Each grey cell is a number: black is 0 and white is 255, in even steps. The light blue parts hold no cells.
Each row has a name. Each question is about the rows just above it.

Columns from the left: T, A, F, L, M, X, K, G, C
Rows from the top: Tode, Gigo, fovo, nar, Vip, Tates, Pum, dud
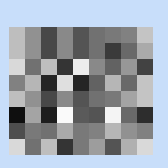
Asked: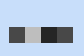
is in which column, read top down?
F
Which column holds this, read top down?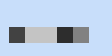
C
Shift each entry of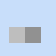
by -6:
[184 139]
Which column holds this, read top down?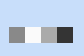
L
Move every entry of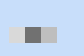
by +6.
[223 119 196]

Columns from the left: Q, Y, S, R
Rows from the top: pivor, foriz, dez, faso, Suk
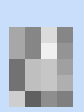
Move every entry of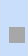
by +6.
[173]
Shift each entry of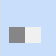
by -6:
[128 234]
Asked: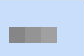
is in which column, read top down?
R

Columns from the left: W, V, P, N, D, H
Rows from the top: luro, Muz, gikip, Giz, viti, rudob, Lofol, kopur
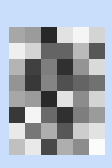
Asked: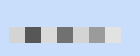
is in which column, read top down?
H
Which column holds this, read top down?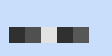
N
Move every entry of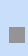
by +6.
[154]
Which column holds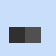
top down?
N

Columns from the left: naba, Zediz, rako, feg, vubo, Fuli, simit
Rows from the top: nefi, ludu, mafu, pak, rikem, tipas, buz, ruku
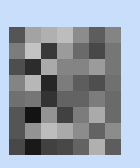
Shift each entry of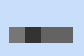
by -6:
[112  45  93  93]
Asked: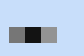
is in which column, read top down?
Zediz

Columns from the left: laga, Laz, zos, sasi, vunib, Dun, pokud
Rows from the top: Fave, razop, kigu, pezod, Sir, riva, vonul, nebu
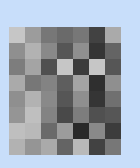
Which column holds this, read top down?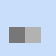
Laz
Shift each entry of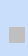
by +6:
[197]
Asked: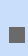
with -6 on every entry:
[100]
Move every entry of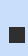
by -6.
[41]
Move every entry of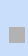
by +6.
[184]
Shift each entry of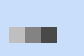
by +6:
[197 137  79]

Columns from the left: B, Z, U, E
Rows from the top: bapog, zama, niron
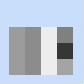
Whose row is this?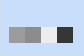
zama
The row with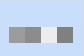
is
bapog
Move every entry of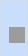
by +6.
[162]
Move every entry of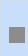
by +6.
[146]

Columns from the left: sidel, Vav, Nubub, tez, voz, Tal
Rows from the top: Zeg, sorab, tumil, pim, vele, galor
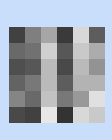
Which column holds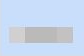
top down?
Nubub
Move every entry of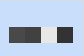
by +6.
[ 79  71 237  57]
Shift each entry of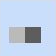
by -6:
[180  87]
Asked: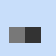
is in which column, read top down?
tez
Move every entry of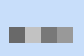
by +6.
[111 200 126 159]
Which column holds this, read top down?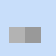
voz

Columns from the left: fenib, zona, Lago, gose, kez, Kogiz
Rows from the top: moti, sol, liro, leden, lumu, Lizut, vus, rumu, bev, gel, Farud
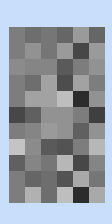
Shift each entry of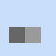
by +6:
[108 160]
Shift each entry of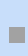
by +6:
[168]
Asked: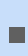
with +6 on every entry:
[102]
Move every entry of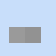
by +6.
[160 152]
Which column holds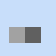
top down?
zona

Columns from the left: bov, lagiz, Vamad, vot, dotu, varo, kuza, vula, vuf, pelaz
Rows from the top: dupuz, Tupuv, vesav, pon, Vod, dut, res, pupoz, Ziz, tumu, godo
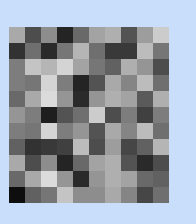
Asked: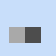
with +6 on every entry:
[175  83]
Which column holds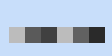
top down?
vuf
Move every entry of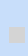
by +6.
[218]
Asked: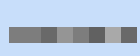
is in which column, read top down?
bov
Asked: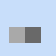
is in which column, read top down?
bov
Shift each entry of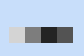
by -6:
[206 119  30  77]

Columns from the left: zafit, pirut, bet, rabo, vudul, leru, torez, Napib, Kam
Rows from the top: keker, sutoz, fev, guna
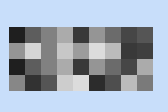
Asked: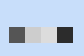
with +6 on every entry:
[ 91 211 226  50]
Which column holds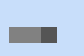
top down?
bet
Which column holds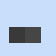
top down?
Napib
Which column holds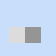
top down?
leru
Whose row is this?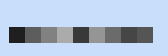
keker
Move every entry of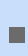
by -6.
[101]
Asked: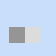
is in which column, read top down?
leru

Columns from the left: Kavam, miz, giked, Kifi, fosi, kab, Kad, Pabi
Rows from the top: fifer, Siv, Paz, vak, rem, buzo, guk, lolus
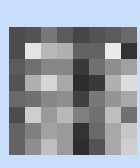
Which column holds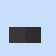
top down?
fosi
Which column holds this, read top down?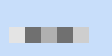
miz

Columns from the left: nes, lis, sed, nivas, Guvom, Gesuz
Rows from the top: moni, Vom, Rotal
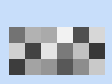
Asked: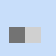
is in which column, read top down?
nes
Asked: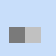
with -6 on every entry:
[116 187]
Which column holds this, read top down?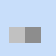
Guvom
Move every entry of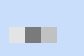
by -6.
[222 116 187]
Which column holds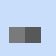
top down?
nivas
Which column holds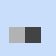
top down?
lis

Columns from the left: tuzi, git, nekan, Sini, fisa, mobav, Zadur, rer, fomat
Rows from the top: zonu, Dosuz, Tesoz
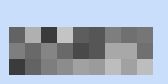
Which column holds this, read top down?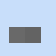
git
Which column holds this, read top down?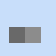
Sini
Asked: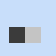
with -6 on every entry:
[ 53 190]
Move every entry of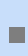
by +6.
[132]
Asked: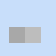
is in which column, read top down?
Zadur
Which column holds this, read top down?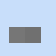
fomat
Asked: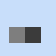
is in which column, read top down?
tuzi

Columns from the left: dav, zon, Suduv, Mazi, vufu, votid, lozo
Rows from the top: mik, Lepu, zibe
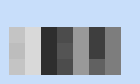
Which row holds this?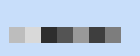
Lepu
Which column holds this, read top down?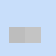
dav
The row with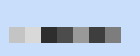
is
mik
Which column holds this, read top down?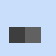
votid
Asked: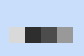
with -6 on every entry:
[211  40  70 147]

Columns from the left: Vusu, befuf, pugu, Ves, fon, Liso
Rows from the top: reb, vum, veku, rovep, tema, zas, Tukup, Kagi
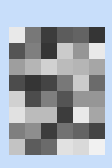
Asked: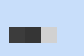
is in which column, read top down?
pugu
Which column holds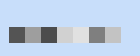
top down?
Vusu
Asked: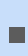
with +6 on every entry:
[98]
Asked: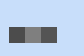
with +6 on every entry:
[ 82 133  90]

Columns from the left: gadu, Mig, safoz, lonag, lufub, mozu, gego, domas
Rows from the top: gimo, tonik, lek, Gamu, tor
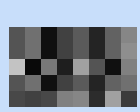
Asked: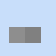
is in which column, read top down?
domas
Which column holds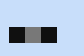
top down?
safoz
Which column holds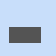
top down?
gadu
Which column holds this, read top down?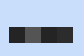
mozu
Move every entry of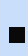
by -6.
[3]
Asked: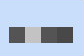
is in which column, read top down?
gadu

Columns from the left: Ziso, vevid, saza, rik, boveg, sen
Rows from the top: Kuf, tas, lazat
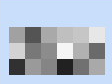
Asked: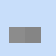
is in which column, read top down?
saza
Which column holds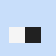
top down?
rik

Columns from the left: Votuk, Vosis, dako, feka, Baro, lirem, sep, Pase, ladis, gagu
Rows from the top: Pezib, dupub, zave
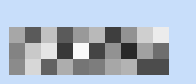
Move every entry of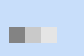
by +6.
[137 207 235]
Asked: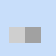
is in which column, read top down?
ladis
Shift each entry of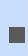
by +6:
[96]
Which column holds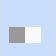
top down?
Baro
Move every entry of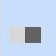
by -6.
[209  92]

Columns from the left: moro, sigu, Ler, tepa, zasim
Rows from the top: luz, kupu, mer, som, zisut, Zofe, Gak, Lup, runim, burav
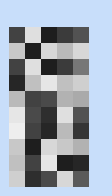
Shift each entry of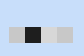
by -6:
[194  24 209 194]
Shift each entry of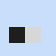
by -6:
[ 24 209]
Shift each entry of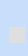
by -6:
[217]

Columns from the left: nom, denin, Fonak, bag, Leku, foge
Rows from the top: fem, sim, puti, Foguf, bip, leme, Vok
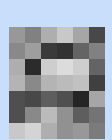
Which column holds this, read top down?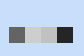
Leku
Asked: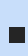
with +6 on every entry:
[43]
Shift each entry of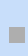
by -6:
[168]
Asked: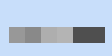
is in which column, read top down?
nom
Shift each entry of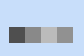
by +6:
[ 85 143 193 151]
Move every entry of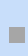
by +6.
[172]
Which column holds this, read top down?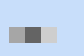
Leku

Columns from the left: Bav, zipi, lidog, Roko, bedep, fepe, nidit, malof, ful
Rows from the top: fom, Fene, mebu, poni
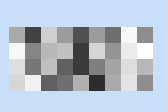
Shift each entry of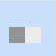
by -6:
[142 229]
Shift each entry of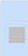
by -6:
[186]
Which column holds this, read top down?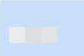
malof

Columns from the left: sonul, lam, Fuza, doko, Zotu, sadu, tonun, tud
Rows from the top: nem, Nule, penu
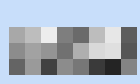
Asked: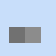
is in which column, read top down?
doko
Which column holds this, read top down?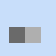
Zotu
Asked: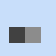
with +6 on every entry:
[ 71 146]

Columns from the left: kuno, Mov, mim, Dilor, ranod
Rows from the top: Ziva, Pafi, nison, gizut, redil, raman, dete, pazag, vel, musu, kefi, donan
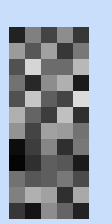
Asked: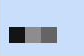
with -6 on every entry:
[ 14 135  94]
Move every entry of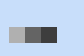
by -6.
[170  94  55]
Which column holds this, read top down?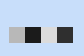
ranod
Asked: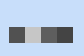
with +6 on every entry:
[ 87 204 100  74]

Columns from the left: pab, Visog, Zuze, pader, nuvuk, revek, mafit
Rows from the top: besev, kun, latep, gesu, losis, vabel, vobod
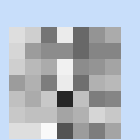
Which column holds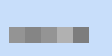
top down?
revek
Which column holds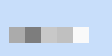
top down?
Zuze
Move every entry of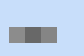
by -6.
[134  98 127]
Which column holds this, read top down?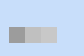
pab
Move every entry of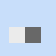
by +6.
[241 110]

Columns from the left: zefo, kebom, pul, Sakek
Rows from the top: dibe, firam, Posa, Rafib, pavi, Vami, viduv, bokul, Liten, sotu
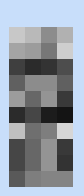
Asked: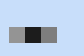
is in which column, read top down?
pul
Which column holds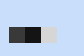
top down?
Sakek
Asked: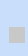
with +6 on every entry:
[206]
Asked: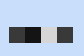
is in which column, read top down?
Sakek
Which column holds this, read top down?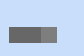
kebom

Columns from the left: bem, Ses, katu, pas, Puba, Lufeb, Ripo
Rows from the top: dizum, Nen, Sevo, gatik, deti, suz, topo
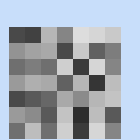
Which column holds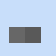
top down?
katu
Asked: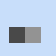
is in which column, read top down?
bem

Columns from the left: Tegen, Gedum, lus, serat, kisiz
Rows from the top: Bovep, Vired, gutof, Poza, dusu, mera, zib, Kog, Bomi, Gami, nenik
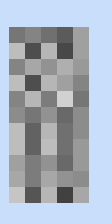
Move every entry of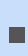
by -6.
[79]
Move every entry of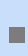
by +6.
[130]
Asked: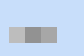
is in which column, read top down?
lus
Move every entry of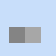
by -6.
[126 161]

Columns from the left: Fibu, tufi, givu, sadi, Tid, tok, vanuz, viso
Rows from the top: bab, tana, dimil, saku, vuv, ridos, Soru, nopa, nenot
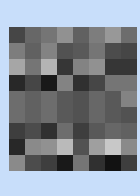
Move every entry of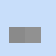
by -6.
[132 139]
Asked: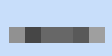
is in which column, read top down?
tok
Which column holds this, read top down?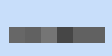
tufi
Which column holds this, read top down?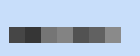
viso
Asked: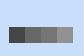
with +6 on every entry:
[ 76 109 123 151]
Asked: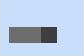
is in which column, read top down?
Fibu

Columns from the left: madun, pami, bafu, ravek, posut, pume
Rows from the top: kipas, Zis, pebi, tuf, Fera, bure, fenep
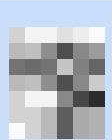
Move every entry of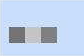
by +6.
[121 203 134]
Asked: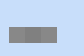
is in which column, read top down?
posut
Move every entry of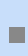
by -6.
[130]
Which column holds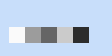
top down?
pume

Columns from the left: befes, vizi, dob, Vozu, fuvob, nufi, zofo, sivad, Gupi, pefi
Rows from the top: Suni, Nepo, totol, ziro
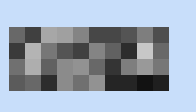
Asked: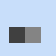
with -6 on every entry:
[ 58 126]
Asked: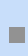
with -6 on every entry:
[140]
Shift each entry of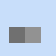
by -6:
[106 140]
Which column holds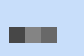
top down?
nufi
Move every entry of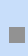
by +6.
[152]

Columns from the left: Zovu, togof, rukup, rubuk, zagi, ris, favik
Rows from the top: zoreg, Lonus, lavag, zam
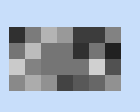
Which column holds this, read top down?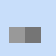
rubuk
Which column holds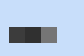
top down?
zagi
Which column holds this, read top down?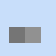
rukup
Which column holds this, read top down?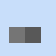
zagi
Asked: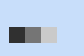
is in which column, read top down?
Zovu
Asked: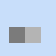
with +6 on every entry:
[129 186]

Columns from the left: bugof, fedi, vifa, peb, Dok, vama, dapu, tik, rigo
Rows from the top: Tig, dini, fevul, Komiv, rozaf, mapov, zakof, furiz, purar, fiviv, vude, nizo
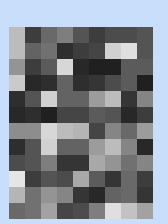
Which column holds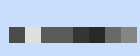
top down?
tik
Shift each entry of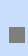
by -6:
[120]

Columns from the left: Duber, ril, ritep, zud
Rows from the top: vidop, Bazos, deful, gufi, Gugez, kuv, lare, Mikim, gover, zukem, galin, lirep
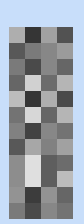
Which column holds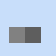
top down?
ritep
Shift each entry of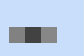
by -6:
[123  60 129]
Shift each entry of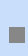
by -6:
[129]

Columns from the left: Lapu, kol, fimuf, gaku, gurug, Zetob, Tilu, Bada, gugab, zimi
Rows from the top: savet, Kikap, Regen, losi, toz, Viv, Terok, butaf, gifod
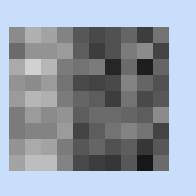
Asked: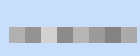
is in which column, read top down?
kol
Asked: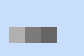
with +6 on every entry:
[182 129 107]

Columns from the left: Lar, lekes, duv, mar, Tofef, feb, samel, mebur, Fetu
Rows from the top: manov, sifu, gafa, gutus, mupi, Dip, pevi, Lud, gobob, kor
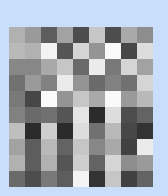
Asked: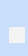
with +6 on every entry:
[249]
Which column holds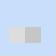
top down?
Tofef
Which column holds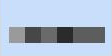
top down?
lekes
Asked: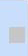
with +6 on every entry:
[204]
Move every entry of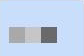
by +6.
[175 204 112]
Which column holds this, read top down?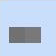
Lar

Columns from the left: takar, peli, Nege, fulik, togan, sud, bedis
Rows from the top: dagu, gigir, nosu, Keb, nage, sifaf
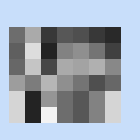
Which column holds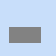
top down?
sud
